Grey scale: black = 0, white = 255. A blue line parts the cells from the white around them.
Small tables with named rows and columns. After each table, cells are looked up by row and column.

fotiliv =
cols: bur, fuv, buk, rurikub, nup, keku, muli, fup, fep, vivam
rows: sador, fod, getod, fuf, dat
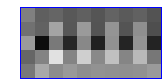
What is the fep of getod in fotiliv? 148
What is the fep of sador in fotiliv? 97
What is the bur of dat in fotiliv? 120
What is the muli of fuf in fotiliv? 192
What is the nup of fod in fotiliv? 154
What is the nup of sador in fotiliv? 96
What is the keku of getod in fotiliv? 32
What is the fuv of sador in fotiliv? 95
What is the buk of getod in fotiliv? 121
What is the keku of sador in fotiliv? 85

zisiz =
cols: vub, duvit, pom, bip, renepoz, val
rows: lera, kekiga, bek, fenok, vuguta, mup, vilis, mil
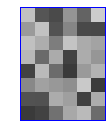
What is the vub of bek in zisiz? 192
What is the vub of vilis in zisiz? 82
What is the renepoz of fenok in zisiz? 172
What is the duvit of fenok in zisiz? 106
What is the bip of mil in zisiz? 168
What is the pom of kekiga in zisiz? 82
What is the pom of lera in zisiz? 74
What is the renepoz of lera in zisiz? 99
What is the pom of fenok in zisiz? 171
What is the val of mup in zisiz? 59
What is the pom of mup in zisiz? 152
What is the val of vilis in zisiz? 172
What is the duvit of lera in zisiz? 85
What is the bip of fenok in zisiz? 66
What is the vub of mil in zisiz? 58
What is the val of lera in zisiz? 204

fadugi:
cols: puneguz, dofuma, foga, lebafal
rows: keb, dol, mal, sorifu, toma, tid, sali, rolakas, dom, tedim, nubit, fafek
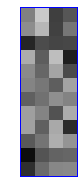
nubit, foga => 99
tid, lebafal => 163
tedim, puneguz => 89
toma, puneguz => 138
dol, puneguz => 141
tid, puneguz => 132
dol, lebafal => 118
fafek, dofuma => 107
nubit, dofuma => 84
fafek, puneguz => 47
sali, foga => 143
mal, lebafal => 71
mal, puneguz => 37
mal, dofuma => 76
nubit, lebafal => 102
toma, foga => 164
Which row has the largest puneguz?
sorifu

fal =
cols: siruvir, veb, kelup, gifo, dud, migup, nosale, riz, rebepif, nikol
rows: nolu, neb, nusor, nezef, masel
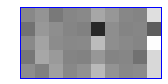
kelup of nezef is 154
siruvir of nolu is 136
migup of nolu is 167
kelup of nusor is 140
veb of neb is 152
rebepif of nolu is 132
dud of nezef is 130
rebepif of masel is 139
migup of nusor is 188
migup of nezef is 151
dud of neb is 129
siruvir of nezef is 119
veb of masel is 128
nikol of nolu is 223
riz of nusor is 137
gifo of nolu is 134
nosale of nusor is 142
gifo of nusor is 136

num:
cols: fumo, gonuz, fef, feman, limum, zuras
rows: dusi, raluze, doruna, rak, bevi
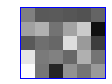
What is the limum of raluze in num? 203
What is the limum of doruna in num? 154
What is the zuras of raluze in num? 16
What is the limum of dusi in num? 82
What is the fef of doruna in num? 103
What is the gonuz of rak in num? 122
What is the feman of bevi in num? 146
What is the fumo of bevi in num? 252
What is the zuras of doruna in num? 61
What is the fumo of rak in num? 228
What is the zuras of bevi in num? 154
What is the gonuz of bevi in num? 118
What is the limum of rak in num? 176
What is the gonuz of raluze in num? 177
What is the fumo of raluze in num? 161
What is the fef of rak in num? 129
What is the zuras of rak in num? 116
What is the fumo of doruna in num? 89
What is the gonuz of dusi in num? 89
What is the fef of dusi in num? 90
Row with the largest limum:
raluze

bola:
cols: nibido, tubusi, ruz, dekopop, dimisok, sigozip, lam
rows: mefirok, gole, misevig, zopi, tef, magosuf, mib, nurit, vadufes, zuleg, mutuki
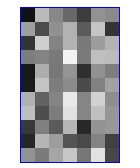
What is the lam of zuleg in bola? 64
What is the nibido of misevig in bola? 52
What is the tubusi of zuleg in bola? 181
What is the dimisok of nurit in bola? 133
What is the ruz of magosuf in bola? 125
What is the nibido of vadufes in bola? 56
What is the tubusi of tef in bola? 173
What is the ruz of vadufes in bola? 91
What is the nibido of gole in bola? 158
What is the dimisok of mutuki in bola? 119
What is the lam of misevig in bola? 179
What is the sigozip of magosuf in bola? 129
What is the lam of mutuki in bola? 71
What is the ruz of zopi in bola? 121
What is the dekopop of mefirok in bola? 104
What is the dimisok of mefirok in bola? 60
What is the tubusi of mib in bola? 98
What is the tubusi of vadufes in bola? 128
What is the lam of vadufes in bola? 152

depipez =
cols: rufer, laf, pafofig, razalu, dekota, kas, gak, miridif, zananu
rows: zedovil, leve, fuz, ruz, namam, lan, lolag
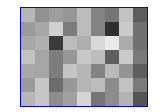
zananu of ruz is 122
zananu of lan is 122
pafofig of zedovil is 158
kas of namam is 131
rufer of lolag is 182
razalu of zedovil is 151
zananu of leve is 112
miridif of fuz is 171
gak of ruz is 94
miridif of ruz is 202
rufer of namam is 168
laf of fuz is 176
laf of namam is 166
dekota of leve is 188
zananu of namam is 93
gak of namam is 186
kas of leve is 131
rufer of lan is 155
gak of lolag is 140

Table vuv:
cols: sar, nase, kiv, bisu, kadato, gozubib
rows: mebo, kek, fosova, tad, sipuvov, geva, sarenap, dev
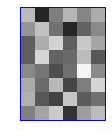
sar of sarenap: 176
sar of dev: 128
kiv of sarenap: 65
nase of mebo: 37
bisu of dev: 51
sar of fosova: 94
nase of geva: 107
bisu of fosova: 95
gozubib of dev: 187
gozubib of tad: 87
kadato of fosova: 200
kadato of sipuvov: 244
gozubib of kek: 138
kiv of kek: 114

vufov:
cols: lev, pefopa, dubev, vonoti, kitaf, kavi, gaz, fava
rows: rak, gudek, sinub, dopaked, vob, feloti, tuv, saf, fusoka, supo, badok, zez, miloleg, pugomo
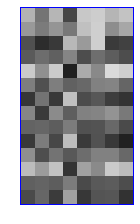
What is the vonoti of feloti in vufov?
97
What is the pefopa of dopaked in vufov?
109
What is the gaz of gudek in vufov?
141
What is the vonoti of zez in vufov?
52
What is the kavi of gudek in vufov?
207
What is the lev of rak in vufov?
179
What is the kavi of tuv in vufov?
87
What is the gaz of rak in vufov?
181
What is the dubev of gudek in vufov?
149
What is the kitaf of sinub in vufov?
154
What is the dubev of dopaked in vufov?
96
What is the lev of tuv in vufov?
54
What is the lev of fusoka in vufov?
99
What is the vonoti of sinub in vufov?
184
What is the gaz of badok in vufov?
129
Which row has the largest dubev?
vob

